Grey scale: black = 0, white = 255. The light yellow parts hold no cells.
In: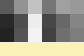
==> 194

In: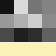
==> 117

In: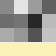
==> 156

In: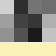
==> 116

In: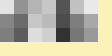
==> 180

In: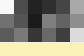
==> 34
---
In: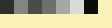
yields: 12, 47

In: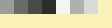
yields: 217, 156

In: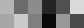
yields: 218, 167

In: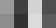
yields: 78, 141

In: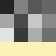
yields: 102, 226

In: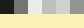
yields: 148, 27

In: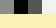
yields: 242, 140
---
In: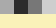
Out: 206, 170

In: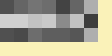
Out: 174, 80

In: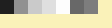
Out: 125, 31

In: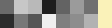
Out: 112, 44

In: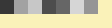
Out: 149, 55

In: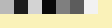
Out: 242, 184

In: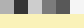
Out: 245, 177
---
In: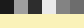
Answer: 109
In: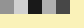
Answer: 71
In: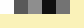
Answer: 115
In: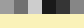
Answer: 134
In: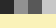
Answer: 199
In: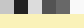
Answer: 249
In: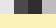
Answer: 189
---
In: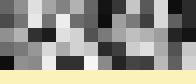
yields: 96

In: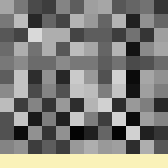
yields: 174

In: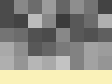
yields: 162

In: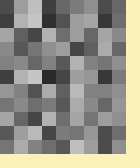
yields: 76

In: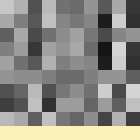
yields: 177

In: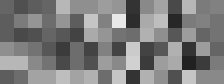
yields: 137
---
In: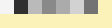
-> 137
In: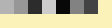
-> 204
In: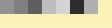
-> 189
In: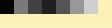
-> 32
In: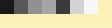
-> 165
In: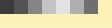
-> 195
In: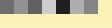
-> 204
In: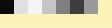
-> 197
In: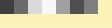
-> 247
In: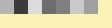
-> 109
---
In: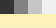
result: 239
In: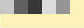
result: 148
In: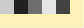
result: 67
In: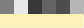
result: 181
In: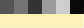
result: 10
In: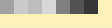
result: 54
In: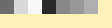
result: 175
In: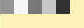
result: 49
